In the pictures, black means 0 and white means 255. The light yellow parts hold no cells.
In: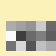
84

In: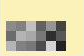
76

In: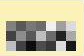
56

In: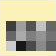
74

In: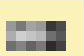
121

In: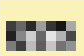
197
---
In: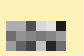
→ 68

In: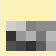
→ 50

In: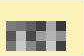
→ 135

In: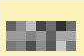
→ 80

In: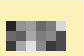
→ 226

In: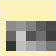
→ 170

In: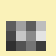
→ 116

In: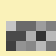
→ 136
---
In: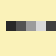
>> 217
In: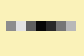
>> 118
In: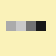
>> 115
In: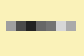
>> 215
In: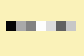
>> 97
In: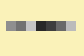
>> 105
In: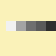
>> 90
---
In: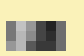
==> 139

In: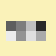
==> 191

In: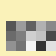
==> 207

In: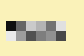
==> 202

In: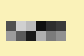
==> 187

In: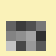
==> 164

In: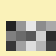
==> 89

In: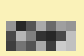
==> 128

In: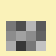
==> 140
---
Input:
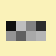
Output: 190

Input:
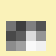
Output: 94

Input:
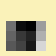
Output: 56

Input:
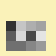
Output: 216

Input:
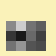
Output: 25

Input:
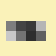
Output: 68

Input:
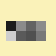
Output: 139
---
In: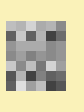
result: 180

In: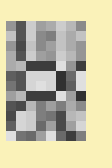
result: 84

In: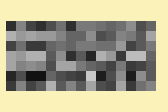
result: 131

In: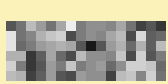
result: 115

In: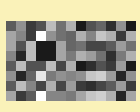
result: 145

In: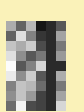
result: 99
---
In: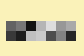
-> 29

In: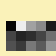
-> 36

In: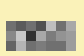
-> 199

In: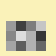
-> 220

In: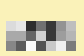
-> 169

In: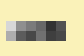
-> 92

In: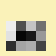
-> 6
